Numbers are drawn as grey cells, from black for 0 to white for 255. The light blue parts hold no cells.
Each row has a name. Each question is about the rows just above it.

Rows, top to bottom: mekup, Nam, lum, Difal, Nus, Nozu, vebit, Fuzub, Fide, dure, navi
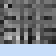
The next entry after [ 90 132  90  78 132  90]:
[118]
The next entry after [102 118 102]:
[132]
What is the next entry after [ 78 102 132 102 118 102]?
[132]
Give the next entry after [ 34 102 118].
[78]
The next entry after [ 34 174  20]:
[50]
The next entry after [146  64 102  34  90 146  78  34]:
[50]
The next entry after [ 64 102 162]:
[64]

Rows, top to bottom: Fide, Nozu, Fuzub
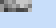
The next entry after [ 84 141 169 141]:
[198]
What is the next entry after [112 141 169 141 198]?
[169]
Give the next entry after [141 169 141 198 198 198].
[185]
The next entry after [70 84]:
[185]
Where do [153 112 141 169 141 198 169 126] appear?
Nozu
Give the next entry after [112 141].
[169]
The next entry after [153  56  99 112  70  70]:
[84]

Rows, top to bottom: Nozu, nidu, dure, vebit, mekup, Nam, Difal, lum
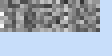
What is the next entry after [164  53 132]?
[179]
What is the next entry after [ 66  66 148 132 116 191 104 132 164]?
[104]
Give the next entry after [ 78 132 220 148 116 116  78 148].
[148]
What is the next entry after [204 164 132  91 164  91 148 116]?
[78]
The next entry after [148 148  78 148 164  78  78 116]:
[116]
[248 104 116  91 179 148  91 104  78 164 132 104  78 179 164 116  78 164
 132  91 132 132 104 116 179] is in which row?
Difal

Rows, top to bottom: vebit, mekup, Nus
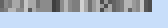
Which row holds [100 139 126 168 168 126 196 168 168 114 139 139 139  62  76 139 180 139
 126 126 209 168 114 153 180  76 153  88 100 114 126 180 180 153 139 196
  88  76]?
vebit
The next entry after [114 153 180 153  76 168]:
[100]
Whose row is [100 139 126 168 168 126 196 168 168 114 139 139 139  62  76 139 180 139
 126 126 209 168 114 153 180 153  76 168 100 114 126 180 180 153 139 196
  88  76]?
mekup
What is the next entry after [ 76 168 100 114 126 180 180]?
[153]

